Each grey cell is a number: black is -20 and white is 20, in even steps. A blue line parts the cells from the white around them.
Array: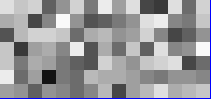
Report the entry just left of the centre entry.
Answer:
-7
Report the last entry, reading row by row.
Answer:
11
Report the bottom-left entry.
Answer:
5
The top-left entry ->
15
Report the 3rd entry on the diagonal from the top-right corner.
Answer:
-9
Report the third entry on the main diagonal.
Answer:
13
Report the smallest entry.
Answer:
-17
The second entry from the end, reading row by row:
9
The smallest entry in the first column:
-7
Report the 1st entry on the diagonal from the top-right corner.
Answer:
13
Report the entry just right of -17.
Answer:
-1
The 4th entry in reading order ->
-5
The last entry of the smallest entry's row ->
1
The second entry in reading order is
11
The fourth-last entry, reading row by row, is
15
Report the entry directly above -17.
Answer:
5
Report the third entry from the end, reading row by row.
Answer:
7
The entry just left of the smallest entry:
5
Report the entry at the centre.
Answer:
7
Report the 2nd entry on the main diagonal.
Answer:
9
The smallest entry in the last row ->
-9
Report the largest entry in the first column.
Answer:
17
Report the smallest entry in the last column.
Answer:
-3
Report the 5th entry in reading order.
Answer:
3
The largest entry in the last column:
19
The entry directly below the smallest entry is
3
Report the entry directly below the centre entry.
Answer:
13

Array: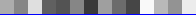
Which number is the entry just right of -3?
-9
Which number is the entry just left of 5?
-11

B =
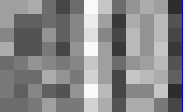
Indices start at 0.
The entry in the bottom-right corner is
-9
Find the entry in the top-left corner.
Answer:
5
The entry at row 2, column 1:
-7
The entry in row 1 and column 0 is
5
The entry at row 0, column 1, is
5
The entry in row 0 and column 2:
7
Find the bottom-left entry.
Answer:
-3
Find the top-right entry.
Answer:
-13
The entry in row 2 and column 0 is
1

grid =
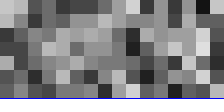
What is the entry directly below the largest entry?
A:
-3
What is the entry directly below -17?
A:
-5
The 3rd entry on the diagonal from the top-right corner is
5
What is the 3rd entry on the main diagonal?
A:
1
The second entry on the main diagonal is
1
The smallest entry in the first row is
-17
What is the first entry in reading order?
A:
11
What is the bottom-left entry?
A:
-5
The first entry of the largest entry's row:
-9
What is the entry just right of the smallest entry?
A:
11
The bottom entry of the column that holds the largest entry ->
-7
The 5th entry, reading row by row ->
-11
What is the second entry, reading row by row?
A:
9
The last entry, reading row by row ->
9
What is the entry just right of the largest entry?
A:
-11
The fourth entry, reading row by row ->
-3
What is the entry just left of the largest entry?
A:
5
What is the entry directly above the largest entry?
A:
13
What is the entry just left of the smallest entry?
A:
3
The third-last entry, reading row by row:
-5
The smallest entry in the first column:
-11
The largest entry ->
15
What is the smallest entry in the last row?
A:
-15

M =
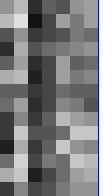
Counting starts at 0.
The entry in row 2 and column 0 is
-7
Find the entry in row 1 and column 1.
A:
15
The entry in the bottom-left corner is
-11
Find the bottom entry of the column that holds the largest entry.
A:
1
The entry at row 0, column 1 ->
9
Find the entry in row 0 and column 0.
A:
3
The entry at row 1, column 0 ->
9
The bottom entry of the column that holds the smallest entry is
-9
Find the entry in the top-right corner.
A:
5
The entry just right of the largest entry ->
-17
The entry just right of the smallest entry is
-9
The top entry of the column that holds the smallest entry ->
-13
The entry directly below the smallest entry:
-11
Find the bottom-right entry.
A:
3
